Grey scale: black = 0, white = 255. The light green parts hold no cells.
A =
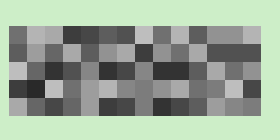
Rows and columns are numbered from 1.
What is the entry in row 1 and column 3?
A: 169
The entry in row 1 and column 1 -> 112
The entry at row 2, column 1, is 93
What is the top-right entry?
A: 180
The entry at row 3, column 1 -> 190
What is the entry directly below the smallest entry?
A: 102
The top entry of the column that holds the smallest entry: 180
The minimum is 41
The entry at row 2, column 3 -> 102
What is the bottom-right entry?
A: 124
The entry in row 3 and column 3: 51
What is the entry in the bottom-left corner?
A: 169

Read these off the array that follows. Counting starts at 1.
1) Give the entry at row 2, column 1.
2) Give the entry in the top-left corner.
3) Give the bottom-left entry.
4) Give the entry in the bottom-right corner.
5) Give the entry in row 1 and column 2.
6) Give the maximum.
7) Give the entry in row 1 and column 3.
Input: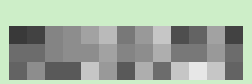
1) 108
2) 57
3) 99
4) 99
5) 66
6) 231
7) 132

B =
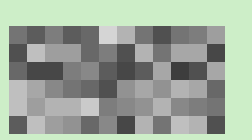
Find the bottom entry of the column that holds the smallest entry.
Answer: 191
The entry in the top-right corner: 158
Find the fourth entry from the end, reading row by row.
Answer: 116
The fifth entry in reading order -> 104
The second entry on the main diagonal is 191
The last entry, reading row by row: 80
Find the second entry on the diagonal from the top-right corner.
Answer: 167
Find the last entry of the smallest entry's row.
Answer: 167
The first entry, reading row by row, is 116
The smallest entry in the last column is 71
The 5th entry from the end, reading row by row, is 179
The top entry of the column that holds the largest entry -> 213
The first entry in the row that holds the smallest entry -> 104
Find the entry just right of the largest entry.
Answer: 179
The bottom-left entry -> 92
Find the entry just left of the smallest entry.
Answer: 167
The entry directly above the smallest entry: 167
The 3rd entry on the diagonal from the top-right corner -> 61
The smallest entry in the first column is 80
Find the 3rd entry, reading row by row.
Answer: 125
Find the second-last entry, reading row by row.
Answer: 179
